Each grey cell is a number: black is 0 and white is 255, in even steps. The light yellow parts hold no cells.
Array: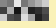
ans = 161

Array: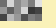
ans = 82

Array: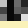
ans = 9

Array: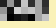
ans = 2

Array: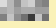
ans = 58

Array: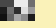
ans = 167
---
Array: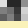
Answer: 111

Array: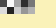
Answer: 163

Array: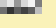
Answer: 216

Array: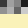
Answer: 160

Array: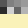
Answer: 128

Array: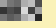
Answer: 217
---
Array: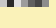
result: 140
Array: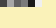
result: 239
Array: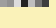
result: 61
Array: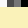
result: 1
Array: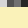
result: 38
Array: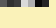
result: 36
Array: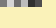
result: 78
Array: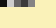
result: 132
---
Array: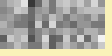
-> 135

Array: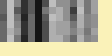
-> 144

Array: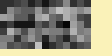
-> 62

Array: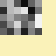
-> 243

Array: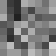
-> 100

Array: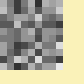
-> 133

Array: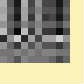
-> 85

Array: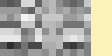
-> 215

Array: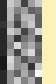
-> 98
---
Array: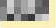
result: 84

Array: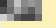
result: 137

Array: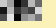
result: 105

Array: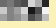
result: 37

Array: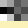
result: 115

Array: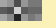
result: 120

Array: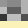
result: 177

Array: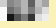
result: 164

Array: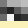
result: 189
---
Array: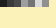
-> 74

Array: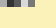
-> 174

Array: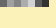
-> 132

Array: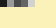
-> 27

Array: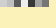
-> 91

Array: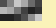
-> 34
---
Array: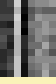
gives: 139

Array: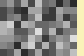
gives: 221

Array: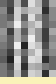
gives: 105

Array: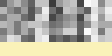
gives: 170

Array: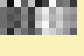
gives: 138

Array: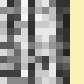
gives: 91

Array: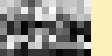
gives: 7
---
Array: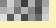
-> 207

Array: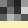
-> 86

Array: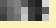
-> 197

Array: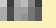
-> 91

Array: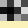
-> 111

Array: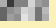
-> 173

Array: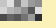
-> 48

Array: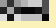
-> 8
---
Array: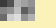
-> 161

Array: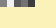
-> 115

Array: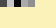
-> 170

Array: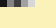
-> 161

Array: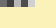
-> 77

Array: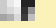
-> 35

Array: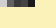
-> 69

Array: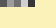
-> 208
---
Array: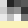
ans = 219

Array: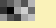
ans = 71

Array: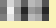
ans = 126

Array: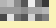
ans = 181

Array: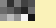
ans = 132

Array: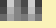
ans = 61

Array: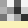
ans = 162

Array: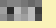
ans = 118
